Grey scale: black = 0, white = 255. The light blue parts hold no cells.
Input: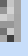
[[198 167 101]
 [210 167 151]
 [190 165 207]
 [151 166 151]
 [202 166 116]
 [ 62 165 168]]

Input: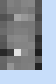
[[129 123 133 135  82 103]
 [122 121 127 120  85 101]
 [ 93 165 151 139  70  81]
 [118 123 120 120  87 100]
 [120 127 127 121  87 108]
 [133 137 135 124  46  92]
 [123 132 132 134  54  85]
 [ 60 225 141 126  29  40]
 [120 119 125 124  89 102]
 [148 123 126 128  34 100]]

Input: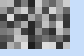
[[188  65 124  38 206 132 104 157 205 182]
 [ 84 170 206  80 186  74 212 163 103 150]
 [219  59  48 166 118 180  68 135  56  53]
 [ 55 111 173  40  98 193 129 214  53 101]
 [134 184  63  39 141  83  46 193 141 120]
 [ 96 197 190  59  90 114  91 115  56  83]
 [178 140 221  30  74 221 216  52 192  59]]

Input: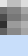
[[191 191 220 229]
 [130 130 165 111]
 [119 119 144  76]
 [155 155 176  47]
 [136 136 164  97]]

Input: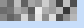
[[106 190  97 165 148 205 162  70 191  79 143]
 [117 168 151  91 236 174 157 184  55 170 108]
 [100 120 212 118 227 143 221  81 141 183 134]]

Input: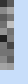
[[ 91  50]
 [166 138]
 [118  92]
 [192 113]
 [113 148]
 [125  32]
 [ 70 119]
 [115 116]
 [ 97 135]
 [157 164]]

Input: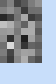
[[130  67  88 124 145 103]
 [146 121  59 111 112 130]
 [ 66 116 169  60  78  40]
 [175 134  98 170 113 192]
 [158 121 171 172  91 153]
 [ 48 135  30 159 111 143]
 [217 131  53 100  92 112]
 [ 69 145 162 159 108 125]
 [ 59 133 173 101  78 104]]
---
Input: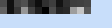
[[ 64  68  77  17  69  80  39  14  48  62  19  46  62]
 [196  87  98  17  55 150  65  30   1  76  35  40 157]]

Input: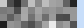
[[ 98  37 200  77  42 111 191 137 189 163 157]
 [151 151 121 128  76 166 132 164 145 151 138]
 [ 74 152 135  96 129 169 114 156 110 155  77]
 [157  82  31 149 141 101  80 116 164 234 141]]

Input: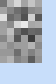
[[196 166 118 180 214 163]
 [138 145 163 134 110  92]
 [207  87 223 106 124  81]
 [167 172 159 140 214 233]
 [105 100 161 191 112  81]
 [ 60 156 134 174  86 159]
 [180 137 165 143 157 158]
 [130 154 152 152 110 157]
 [ 93 147 161 178 131 144]]

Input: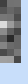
[[114 115  64]
 [103  92  86]
 [116  77 119]
 [156 117 219]
 [ 95  68 139]
 [ 42 101  95]
 [107 102 132]
 [ 92 120  74]
 [158  72 160]]

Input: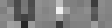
[[140 133 139 114  74 117  75 144 138 142 187 129 128 122 132  61]
 [137 132 127 150  79 121  81 141 132 138 241 162 130 134 142  94]
 [133 129 139 137  76  66  77 138 136 139 160 122 136 135 134  84]
 [124 133 131 161 155  38 156 131 126 125  60 117 128 129 129 157]]

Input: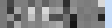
[[129 215 120  70 125 126  96 132  97 123 130  45 137 128 124]
 [122 115 123  55 166 123 211 119 216 154 163  76 150 120 128]
 [125  35 122 149  70 124 190 126 194  81  77 113  34 124 117]
 [130 130 121  83 169 126 137 129 144 156 169 106  20 129 123]]
